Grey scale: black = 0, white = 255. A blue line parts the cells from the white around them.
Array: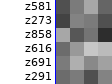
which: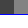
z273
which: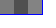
z291
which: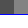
z291
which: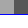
z858
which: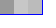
z616
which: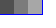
z581

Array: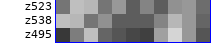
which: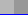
z538
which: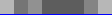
z538
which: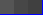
z495
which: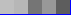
z523
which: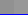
z523

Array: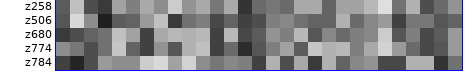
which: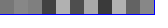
z784
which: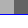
z784

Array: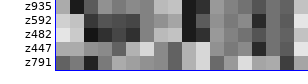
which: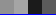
z592
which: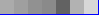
z791
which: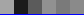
z592
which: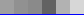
z791
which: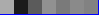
z935
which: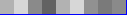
z447

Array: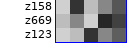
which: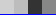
z123
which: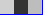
z158
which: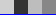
z158
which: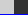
z158
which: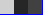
z669
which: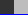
z158

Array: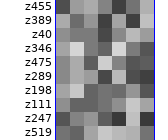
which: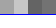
z198
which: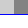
z475

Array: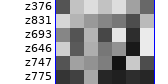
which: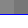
z831
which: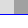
z376

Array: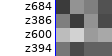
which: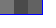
z394
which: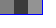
z386
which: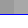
z600

